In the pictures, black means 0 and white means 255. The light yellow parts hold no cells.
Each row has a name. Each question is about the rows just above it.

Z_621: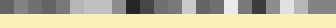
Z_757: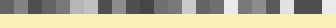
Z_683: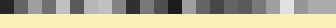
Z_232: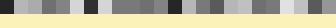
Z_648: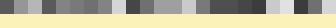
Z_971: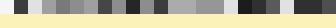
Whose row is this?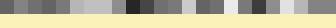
Z_621

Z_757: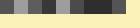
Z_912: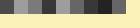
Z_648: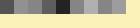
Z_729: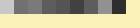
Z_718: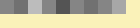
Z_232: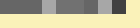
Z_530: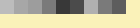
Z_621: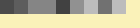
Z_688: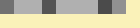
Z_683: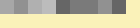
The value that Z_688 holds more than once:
176
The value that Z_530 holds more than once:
122
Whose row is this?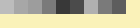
Z_530
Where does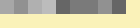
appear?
Z_683
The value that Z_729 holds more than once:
93

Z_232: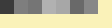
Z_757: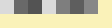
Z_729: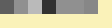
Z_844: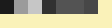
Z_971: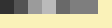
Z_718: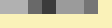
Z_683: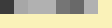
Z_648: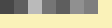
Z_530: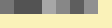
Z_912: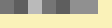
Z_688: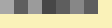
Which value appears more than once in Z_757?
218
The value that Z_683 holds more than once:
177
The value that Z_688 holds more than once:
94
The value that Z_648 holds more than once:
94

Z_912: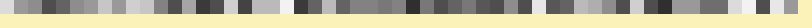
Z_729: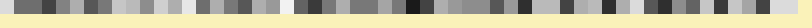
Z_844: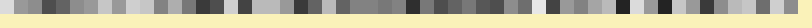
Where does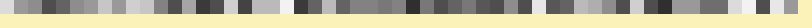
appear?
Z_912
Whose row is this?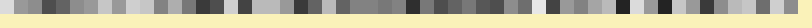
Z_844

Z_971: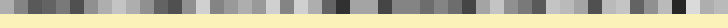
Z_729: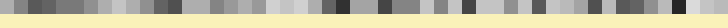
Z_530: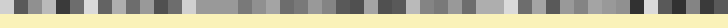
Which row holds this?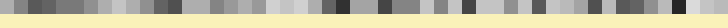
Z_729
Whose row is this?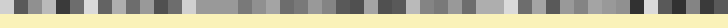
Z_530
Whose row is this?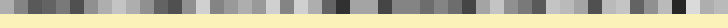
Z_971

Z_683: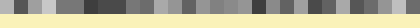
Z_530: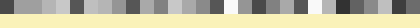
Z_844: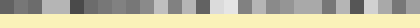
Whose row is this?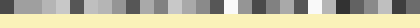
Z_530
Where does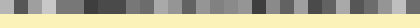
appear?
Z_683
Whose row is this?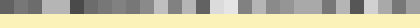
Z_844

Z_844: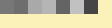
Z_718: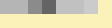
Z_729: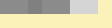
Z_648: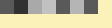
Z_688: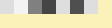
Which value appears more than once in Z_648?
89
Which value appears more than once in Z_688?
222
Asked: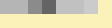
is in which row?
Z_718

